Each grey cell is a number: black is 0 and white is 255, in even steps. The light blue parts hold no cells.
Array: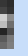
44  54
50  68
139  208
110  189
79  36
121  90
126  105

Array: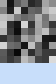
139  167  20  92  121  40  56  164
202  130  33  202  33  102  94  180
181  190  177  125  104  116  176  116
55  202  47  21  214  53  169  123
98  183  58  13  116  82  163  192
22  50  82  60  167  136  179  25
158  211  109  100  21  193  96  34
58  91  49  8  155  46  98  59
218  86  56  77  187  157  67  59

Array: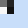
35  111
18  246

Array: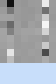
156  141  17  153  150  155  156  234
155  155  120  155  152  151  155  112
152  162  161  154  152  153  160  203
155  141  106  157  149  159  155  245
159  164  129  158  162  162  166  211
160  163  168  154  160  157  157  150
157  160  165  154  156  155  160  201
158  155  228  157  155  159  157  75
157  152  187  152  156  155  158  171

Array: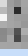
164  218  157  145
161  185  161  43
155  245  164  157
151  172  165  161
172  137  149  82
151  139  166  71
160  165  164  165

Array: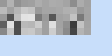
161  152  178  145  157  160  173  165  172  170  164  141  172
163  186  161  181  201  194  154  165  165  168  176  179  153
162  153  83  190  226  228  121  153  87  162  166  195  121
164  96  224  75  185  182  203  159  222  162  144  59  195
166  135  197  78  197  200  181  159  205  165  138  69  180

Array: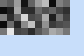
106  110  92  156  20  99  158  187  12  128
48  12  32  167  47  44  106  80  100  68
65  128  45  101  214  73  85  172  31  114
84  11  108  36  139  194  61  145  59  76
117  118  230  69  77  44  88  115  169  152
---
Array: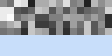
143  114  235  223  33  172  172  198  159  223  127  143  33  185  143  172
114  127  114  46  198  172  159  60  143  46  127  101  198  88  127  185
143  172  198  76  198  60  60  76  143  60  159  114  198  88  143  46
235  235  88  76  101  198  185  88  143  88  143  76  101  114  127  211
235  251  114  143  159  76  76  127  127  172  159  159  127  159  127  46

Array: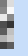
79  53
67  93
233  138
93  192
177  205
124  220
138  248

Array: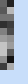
143  19
101  34
47  61
128  74
195  89
115  115
156  143
195  156
61  170
89  183

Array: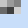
105  63  209
197  155  130

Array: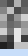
32  48  193  193
104  60  231  60
104  75  177  90
177  90  149  207
149  104  118  149
207  118  231  165
133  193  75  104

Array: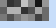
134  50  65  194  134  21  150
120  80  120  150  134  65  107
95  178  178  50  80  166  107
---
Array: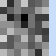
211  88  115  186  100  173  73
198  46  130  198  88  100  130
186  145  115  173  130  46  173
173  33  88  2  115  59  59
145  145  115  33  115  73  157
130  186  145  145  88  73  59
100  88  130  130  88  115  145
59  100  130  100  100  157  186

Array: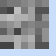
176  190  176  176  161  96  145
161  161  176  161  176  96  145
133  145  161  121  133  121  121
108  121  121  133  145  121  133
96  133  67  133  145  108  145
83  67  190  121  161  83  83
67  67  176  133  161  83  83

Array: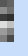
221  193
155  126
141  112
126  74
87  99
60  48

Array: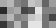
169  183  130  116  197  183  101  156
142  183  130  142  197  212  116  70
54  116  183  116  228  228  116  156
42  156  169  70  86  228  130  130

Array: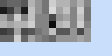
179  164  179  179  206  132  132  14  179  193  132  206  132
164  117  206  132  193  132  132  74  148  164  132  193  117
102  102  206  102  164  132  117  102  148  148  148  164  148
87  102  102  87  179  148  117  206  179  179  148  179  132
59  74  164  74  87  117  132  193  87  87  148  74  148
27  59  117  27  193  148  117  218  164  193  132  206  117

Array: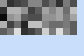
177  65  109  35  191  191  134  109  109  122  93
147  49  65  78  134  134  78  109  49  122  78
93  122  220  49  65  93  207  122  220  134  93
49  177  177  147  65  93  163  134  163  109  191
10  147  163  93  78  78  147  147  163  122  163
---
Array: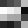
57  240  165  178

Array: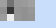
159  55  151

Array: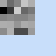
166  56  133  171  153

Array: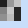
32  201  39

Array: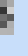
138  206

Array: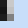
27  193
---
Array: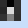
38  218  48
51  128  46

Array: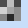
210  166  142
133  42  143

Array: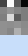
133  149  133
127  218  92

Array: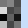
218  72  92
3  98  21

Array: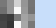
111  148  249
66  59  122

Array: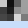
60  27  144
70  57  215

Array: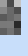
133  105  78
90  104  117
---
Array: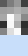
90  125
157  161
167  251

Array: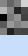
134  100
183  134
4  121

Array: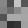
135  77
128  107
83  169

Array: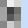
136  239
163  62
164  90

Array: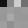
18  136
153  158
151  169

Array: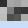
46  167
193  124
189  79
